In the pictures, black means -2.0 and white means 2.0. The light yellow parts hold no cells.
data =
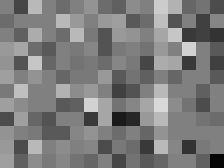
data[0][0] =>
0.0
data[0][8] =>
-0.5
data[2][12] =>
1.1
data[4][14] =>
0.0
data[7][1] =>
0.2
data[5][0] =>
0.5
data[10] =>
[0.4, -0.8, 0.9, 0.0, 0.2, 0.0, 0.1, -0.8, -0.1, -0.3, -1.1, 0.9, 0.1, -1.2, -0.1, 0.0]
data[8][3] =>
-0.7
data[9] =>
[0.3, 0.0, -0.1, -0.6, -0.6, 0.1, 0.3, 0.0, -0.3, 0.0, -0.4, 0.3, 0.0, 0.0, 0.0, 0.0]
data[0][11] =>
1.2
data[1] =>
[-0.3, 0.0, 0.0, 0.0, 0.9, 0.4, 0.0, 0.4, 0.5, -0.6, -0.3, 1.0, -0.7, 0.0, -1.0, 0.1]
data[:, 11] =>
[1.2, 1.0, 0.6, 0.4, 0.7, 0.0, 0.9, 1.4, 0.9, 0.3, 0.9, -0.4]
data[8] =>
[-0.8, 0.5, -0.4, -0.7, 0.0, 0.0, -1.1, 0.6, -1.6, -1.4, 0.4, 0.9, 0.0, 0.0, -0.2, -0.3]
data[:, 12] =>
[0.8, -0.7, 1.1, 0.0, 0.6, -0.4, 0.0, 0.2, 0.0, 0.0, 0.1, 0.0]
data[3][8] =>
-0.1
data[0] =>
[0.0, -0.9, 0.9, 0.0, -0.3, 0.0, 0.3, -0.3, -0.5, 0.2, 0.0, 1.2, 0.8, -0.4, -0.2, -0.8]
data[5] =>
[0.5, 0.0, 0.3, 0.0, -0.4, -0.1, -0.1, 0.4, -0.6, -0.2, -0.5, 0.0, -0.4, 0.0, 0.0, -0.6]
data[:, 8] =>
[-0.5, 0.5, 0.4, -0.1, 0.1, -0.6, -1.0, -0.2, -1.6, -0.3, -0.1, -0.9]
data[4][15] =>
-1.0
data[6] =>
[-0.1, 1.0, 0.0, 0.0, 0.8, 0.2, 0.4, 0.0, -1.0, -0.7, 0.0, 0.9, 0.0, 0.0, -0.5, 0.0]
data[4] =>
[0.3, -0.7, 1.1, -0.4, 0.0, -0.2, -0.1, -0.3, 0.1, -0.1, -0.9, 0.7, 0.6, -1.1, 0.0, -1.0]
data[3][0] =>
0.4
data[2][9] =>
0.3
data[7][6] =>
1.3
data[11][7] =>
0.0

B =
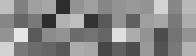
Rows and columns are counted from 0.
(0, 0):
1.0
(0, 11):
1.3
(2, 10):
0.3
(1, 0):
0.1
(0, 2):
0.5
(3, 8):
-0.5
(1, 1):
-0.4
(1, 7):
-0.6
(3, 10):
0.4
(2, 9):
0.7
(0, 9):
0.4
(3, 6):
0.6
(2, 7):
-0.4
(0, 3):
0.6
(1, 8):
0.3
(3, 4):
-0.6
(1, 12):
-0.1

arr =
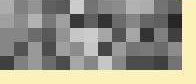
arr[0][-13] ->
0.7
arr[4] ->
[-1.0, 0.0, 0.4, -0.3, -0.8, 0.6, 0.1, 1.1, 0.1, -0.8, -0.8, -1.0, -0.2]
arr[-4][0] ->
0.5
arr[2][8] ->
-0.7
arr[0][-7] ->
-0.2
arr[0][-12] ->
0.0
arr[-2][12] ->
0.2
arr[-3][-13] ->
0.1
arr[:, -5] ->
[0.2, -0.3, -0.7, 0.4, 0.1]
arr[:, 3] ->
[-0.5, -0.1, -0.6, -0.8, -0.3]
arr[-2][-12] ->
-0.7
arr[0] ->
[0.7, 0.0, 0.3, -0.5, -0.6, 1.2, -0.2, 0.1, 0.2, 0.8, 0.7, -0.2, -0.5]
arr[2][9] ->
0.6
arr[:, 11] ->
[-0.2, -0.5, 0.0, -0.3, -1.0]
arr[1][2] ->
0.8
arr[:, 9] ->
[0.8, 0.1, 0.6, -0.2, -0.8]

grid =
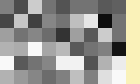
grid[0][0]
0.0
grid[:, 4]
[-0.7, -0.2, -1.2, 0.9, 1.8, 0.0]
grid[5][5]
1.0
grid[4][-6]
0.1
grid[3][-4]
-0.6
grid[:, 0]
[0.0, -0.9, 0.5, 0.8, 1.9, 0.8]
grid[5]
[0.8, 0.4, 0.1, -0.3, 0.0, 1.0, 0.0, 1.5, 1.9]
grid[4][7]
0.8
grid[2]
[0.5, -0.2, 0.1, -0.3, -1.2, 0.5, -0.6, 1.2, -0.2]
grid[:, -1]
[-0.5, -0.2, -0.2, -1.7, 1.7, 1.9]
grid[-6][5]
-0.2
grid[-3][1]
0.7
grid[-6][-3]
-0.2
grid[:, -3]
[-0.2, 1.6, -0.6, -0.2, -0.7, 0.0]
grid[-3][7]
0.0

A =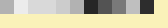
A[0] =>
0.8
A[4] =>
1.2
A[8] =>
-0.1
